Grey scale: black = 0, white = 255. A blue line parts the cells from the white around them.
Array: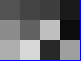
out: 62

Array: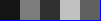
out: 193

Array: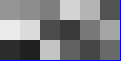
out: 180

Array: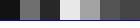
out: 84

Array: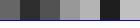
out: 30

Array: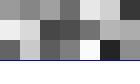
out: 209
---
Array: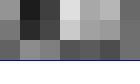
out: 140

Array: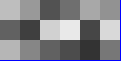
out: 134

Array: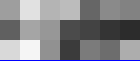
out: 245

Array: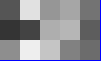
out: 238

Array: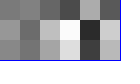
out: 116

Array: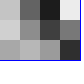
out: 183

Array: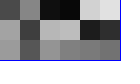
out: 86

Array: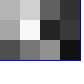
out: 118

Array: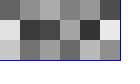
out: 114

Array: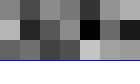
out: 112
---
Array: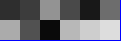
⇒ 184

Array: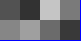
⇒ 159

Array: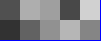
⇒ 145

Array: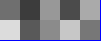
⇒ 139

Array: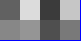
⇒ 149

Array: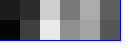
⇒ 143
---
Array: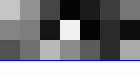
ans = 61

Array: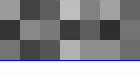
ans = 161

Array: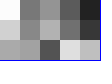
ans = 91

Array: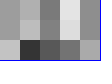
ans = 228

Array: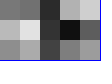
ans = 178

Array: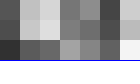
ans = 69

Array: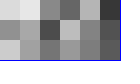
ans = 181

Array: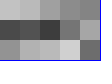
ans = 140

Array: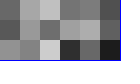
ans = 124

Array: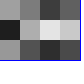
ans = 61
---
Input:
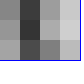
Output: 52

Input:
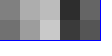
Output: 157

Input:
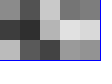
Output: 47

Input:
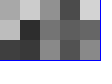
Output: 45

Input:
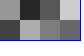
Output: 172

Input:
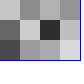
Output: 205

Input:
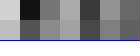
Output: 83

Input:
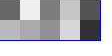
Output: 170

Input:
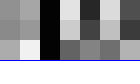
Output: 152
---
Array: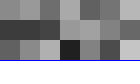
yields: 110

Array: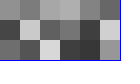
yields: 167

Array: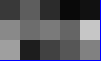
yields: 43

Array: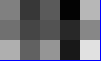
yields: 90

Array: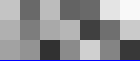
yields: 188

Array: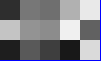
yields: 111

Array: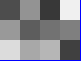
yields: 56

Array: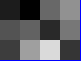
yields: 104

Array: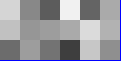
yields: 92

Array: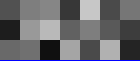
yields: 134
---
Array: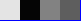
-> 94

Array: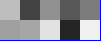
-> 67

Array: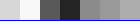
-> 89

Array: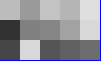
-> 70

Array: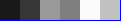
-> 54

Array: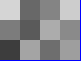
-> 90
